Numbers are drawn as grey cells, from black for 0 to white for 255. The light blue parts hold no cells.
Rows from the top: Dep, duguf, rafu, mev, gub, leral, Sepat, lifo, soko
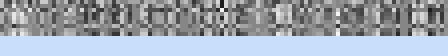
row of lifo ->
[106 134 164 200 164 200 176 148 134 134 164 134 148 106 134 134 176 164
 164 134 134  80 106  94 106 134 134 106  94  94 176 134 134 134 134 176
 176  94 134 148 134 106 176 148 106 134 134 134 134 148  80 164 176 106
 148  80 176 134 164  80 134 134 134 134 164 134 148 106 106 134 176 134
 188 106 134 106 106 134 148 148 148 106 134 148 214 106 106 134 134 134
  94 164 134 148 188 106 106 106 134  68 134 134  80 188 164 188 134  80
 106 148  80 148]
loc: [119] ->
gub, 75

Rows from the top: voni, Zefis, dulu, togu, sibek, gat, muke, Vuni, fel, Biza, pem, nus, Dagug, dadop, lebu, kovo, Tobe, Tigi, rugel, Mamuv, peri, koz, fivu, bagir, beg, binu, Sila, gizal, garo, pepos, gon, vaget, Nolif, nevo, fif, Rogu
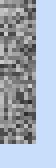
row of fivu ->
[123 164 150 150 108 177 108  76 150]
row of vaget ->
[177 150 164 177  60 108 191  76 177]
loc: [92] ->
pem, 5
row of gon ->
[137 137 150 123 164 150  76 150 123]
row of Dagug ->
[191  76 177 108 123  60 123  60  76]
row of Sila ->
[177 123 150 191 164 177 123 164 108]

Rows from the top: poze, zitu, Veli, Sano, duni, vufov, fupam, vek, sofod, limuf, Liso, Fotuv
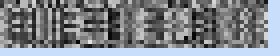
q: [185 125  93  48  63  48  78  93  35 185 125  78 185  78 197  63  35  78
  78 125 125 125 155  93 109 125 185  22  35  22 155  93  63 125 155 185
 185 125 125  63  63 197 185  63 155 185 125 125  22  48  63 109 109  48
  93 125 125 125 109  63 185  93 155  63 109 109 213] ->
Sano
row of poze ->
[ 63 125 109 125  22 185 185 125 213  48  93 155  63 185  22 185  93 139
 155  78  48 185 109 125 155  93  63 197 185 185 109  78 185  93 125  78
 109 109 155 125 125 125  22  63 155  63  63  93 197  93 109 109  93 213
 155  78  93 185  93 155  78  63 125 125  48  93  22]
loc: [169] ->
Liso, 2
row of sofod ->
[125 125  78  48  78  63  63 109  35 185 125  78 155  78 185  63  48  93
  78 185 155 155 125  93 125 125 185   8  35  35 125 109  63 125 155 197
 155 125 125  63  48 197 155  63 185 185 185 155   8  48  63  93 109  63
  93 125 185 155  93  63 185 109 125  63 109 109 213]
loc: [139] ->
poze, 18

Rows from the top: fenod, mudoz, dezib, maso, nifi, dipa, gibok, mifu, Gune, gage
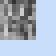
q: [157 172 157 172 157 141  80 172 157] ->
gage
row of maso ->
[172 111 203 111 125 203  80  65 157]
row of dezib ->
[157 111 172  96 111 203  80  65 125]
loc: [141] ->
gage, 6
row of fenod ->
[111 172  96  50  96  96 111  65  80]
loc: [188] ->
gibok, 2

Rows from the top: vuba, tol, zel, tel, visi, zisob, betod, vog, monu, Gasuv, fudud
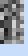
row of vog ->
[183  25  85 167 138 138]
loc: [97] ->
vuba, 3
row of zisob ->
[ 54  85  85 211 112 112]
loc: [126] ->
tel, 3

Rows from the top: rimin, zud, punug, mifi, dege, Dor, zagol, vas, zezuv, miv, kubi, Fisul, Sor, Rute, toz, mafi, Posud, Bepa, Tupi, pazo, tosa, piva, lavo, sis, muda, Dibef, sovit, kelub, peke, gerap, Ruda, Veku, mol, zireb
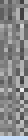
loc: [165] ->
Posud, 3
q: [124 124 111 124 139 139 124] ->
zud
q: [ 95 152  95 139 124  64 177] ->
rimin

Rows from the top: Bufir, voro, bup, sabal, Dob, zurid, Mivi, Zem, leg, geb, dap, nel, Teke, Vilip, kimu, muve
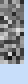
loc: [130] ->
kimu, 4
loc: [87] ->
Dob, 5
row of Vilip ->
[ 73  58 211  29 157  58]

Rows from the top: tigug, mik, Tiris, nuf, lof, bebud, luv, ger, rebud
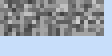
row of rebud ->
[163  79 122 176  79 122  95  95 163 110 163 150  95 122  79 163 110 122
 163 163 163 163 163 163 110 122]
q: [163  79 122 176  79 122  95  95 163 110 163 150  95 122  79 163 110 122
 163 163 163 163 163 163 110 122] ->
rebud
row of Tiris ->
[122 122 122  67 122 110 163 122 110 110 150 122 122 122 192 163 192 122
 122 150 163  95 163 163 150 163]
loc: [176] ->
rebud, 4
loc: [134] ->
luv, 15
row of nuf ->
[150 122 192 122 122 163 192 192 163  95  95  95  67 163 110  67  95 122
  95  79  95 163 163  95  95  79]

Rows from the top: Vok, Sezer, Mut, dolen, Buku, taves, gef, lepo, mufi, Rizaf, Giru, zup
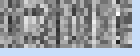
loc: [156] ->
Sezer, 18
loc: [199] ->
lepo, 7
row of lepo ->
[115 186  61 115 101 142 199 171 186 142 186  88 115 171  49 171 171 115
 186 115 171 101 101 224 142 142 115 171 212 115 115 101 101]
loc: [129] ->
Vok, 4

